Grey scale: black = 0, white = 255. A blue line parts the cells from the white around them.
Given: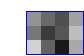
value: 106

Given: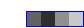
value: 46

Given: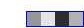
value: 228

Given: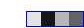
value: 22

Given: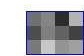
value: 133

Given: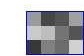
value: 71

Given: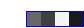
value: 64

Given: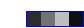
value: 115
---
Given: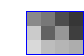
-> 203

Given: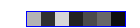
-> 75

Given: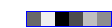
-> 191

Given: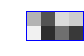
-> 241

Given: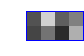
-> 69

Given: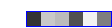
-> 242

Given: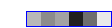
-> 110

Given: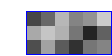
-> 147
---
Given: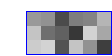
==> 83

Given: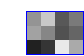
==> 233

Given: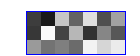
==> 127

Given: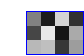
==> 55

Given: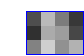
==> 145

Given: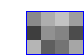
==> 116
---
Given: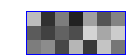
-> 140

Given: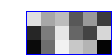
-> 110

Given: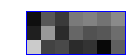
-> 66

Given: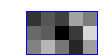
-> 182

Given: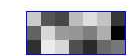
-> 235

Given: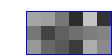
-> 103
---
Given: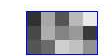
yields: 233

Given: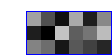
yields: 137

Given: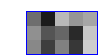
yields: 166

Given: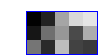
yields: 229

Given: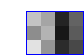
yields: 99

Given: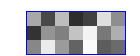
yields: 142

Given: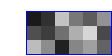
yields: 146

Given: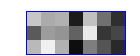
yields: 47

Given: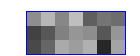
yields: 109
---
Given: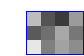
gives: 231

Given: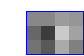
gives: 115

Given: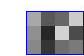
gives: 136

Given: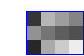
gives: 39

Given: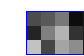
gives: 194

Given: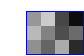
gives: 144

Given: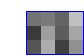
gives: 85
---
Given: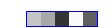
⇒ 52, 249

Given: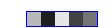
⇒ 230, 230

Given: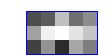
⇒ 254, 254

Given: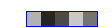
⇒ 74, 200

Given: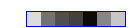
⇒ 65, 220

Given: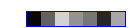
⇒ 147, 210
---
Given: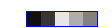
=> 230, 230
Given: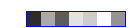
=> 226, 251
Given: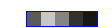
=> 132, 199
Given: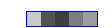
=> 63, 201
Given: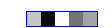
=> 253, 253
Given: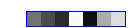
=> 249, 249
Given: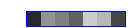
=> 98, 204
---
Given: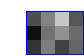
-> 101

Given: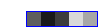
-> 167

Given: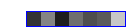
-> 199

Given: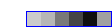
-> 161

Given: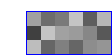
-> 149

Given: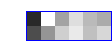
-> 215

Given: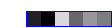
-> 126
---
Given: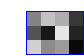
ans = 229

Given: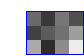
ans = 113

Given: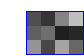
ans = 31

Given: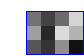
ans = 219

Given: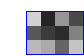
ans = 43

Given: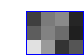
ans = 108
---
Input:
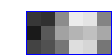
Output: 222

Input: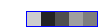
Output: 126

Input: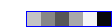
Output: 169

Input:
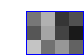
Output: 165

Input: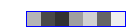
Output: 181

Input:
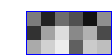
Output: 209

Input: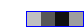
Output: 88

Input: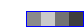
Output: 115

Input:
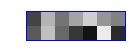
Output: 192
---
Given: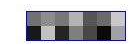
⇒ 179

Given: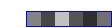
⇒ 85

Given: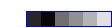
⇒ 145

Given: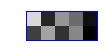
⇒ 108

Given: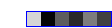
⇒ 41

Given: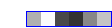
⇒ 51

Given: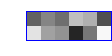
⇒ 191

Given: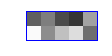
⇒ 53

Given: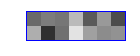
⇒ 186
